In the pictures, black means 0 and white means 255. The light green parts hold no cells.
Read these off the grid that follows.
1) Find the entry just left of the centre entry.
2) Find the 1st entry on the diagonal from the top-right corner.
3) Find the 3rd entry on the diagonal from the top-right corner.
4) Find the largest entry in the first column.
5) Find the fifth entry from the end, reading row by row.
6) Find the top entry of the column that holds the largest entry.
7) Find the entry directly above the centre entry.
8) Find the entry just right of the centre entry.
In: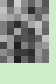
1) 166
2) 84
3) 140
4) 193
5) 31
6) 208
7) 100
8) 59

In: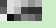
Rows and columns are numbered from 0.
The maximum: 237
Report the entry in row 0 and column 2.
209
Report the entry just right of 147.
171
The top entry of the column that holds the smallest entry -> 221
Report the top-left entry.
72

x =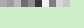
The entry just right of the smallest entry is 243
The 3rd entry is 186
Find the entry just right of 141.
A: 55

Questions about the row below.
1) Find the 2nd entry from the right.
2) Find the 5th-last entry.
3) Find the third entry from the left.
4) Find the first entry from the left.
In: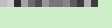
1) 176
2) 134
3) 46
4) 190

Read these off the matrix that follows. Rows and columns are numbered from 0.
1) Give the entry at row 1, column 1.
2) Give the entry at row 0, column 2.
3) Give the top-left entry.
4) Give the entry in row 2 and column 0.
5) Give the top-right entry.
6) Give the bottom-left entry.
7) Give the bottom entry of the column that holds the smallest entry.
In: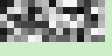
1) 214
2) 200
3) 24
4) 214
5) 160
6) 53
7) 24

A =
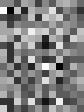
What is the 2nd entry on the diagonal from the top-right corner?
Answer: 105
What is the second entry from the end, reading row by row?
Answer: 135
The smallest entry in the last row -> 50
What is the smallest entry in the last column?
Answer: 50
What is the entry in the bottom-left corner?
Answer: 208
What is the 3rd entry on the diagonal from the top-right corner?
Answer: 91
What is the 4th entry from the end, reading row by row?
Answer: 135
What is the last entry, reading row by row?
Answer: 91
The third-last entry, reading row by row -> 167
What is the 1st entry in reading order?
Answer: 135
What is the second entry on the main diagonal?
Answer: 3
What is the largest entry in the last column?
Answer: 194
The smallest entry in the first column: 50
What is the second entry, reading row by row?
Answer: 135
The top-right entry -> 105

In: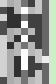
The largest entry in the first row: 210
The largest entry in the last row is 198
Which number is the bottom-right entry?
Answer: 103
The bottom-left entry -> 77
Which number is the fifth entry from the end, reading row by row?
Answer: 184
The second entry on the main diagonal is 48
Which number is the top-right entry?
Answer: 103
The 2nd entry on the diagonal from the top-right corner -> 198
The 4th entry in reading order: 116
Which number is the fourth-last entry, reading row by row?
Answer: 116
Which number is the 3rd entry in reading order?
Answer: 184
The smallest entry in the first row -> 64

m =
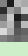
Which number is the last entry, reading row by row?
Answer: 113
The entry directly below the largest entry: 129
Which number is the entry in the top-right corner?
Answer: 170
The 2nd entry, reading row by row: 28
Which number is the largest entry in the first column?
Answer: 217

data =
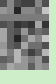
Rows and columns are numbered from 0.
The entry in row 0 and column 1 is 135
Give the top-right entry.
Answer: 80
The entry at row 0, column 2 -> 80
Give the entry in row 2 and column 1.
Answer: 123
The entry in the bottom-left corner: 123
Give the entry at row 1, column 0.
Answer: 150
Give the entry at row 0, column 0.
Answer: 80
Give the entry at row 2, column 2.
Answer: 123
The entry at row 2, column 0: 123
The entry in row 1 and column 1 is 135
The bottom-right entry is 135
